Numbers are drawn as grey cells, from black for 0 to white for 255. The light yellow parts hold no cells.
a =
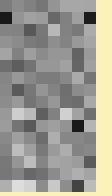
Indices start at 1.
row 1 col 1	124
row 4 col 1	146
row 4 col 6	131
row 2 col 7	159
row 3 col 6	130
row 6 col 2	94
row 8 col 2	90
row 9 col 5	151
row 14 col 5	166
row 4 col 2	139
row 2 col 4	156
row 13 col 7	131
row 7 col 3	135
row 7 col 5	124
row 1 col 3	129
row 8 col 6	111
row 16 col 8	187
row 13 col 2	189
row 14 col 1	120
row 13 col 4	121
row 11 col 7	25
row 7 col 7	170
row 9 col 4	130
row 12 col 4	109
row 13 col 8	136
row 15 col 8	164
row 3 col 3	88
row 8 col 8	146
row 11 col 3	90
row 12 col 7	135

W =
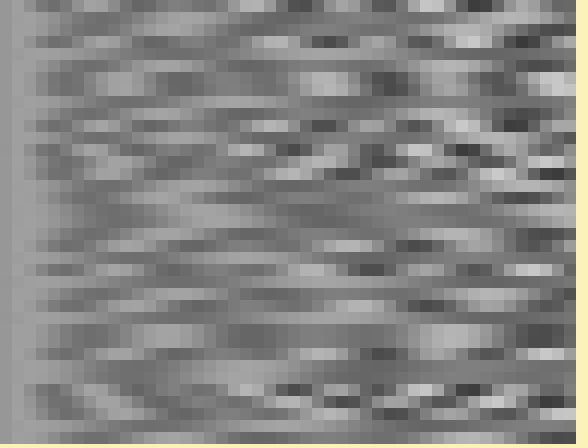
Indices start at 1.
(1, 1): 151
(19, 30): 108
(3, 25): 117
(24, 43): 103
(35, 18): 117
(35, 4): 137
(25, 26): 116
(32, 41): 123
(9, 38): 128
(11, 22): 165
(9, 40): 124
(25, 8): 112
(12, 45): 144
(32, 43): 115
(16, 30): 126
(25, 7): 119
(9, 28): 108
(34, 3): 149
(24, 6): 155
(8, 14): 117
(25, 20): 122
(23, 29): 130
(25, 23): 101
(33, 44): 163
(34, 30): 82
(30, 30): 123
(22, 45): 113
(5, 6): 155
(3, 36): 146
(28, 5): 138
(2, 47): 138
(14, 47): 190
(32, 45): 111
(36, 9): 130
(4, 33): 149
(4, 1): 151
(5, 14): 111
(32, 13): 114
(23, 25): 162
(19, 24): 122

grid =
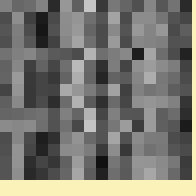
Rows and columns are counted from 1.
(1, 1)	129
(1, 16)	42
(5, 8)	179
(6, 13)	156
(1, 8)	197
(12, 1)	77
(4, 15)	82
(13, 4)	35
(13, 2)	147
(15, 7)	166
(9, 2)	137
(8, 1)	68
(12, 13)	123
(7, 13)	173
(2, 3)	64
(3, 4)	22
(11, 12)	60
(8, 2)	148
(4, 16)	83
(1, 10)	120
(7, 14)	120
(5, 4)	108
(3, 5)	81
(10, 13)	155
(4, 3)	87
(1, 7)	95
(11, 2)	135
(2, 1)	77
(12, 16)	66
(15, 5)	76
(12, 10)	165
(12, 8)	105
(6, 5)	70
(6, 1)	98
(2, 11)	75
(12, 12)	139
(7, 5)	56

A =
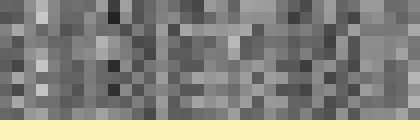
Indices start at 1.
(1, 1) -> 101
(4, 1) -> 115
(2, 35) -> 117
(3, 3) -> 134
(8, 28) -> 137
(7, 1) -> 116
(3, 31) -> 121
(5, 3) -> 145
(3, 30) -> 158
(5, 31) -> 140
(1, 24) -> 119
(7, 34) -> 106
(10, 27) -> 91
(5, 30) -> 83
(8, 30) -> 74
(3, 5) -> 126
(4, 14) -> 139
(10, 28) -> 82
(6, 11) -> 138
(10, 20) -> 158
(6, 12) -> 80
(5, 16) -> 92
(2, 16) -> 100
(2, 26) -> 91
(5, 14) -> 142
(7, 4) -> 108
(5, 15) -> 91
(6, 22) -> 152
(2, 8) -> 141
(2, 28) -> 152
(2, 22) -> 142
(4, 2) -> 84
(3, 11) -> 79
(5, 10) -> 137
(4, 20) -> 185
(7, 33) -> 102
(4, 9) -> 178
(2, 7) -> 103
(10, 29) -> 144

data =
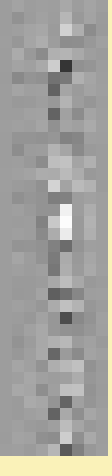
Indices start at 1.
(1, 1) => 157
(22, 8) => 166
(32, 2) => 159
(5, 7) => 169
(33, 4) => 142
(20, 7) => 154
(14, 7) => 164
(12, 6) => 130
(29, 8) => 161
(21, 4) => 146
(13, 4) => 157
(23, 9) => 159
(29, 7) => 156
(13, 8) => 154
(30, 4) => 169
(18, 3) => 154
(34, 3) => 170
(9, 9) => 157
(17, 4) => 147
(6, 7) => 145
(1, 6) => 168
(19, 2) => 156
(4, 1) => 158
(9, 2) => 153
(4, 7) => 142
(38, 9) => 158
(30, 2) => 152
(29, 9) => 154
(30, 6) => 155
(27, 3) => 152
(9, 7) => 157
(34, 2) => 155
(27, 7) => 137
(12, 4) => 146
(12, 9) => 158
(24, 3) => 154
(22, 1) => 157

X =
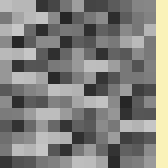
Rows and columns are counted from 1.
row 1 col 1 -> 191
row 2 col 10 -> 45
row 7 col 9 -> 53
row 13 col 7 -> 120
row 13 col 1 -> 120
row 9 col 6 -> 120
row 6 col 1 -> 151
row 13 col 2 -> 188
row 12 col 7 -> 48
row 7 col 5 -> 41
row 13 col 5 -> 86
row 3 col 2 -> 199
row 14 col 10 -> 42
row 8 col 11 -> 157
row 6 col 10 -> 158
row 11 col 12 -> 179
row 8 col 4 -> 140
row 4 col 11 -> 166
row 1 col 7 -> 159
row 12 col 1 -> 111
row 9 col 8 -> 185
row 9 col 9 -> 194
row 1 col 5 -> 70
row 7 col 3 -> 188
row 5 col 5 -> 47
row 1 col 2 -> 183
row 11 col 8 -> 89
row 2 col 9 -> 140
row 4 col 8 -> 84
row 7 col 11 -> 120
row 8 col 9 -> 73
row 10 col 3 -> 156
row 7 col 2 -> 191
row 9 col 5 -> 130
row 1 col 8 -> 68
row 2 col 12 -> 120
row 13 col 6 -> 49
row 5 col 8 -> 108
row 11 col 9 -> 139
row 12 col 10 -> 157
